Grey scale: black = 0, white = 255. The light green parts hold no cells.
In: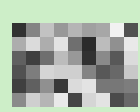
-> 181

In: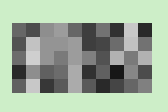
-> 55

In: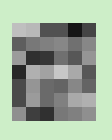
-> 48

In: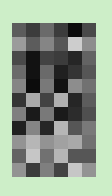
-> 127

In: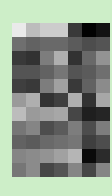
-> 70
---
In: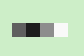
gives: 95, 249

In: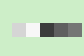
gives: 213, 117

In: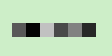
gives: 88, 39

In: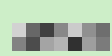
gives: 210, 123

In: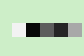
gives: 242, 168

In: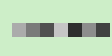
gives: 171, 65

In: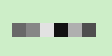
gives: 104, 78

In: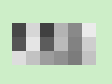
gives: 71, 194

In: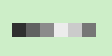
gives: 47, 118

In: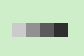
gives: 203, 46
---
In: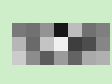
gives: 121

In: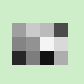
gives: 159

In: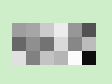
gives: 158

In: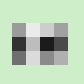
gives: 155

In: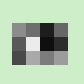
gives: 140

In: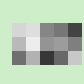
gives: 214

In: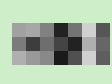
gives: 161

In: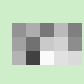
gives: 147

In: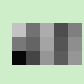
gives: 195
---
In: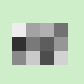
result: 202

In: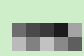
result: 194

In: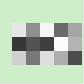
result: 222

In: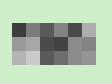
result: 110

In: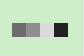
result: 142

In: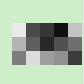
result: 157

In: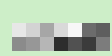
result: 81

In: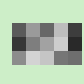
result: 197

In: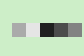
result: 32
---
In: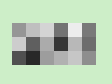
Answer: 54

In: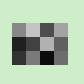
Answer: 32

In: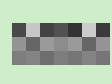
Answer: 59

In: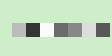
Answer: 88

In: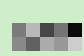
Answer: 70

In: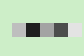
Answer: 76
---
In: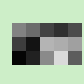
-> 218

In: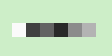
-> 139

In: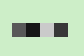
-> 202

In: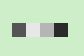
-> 181

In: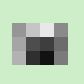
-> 18

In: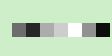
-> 145

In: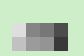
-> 148
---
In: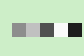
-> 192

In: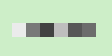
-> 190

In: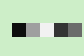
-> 159

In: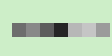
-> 183

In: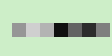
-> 179

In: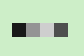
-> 148

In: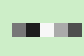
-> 170

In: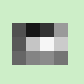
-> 203

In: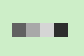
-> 168

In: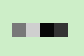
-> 120
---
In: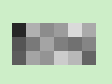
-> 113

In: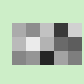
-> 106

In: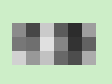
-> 51

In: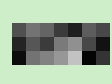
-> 72

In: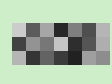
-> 85

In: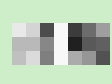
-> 89

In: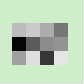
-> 140

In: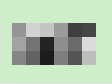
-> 107
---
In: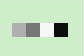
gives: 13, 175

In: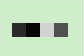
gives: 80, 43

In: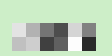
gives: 129, 192

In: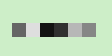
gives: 134, 101

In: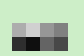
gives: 128, 46

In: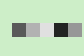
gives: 151, 89

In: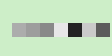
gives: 92, 172
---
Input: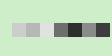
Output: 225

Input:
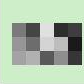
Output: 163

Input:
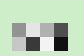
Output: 79

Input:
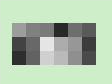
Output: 98

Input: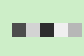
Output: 76

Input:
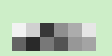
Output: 41

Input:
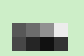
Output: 236

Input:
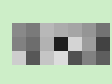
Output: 197

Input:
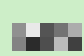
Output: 131

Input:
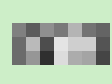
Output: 47
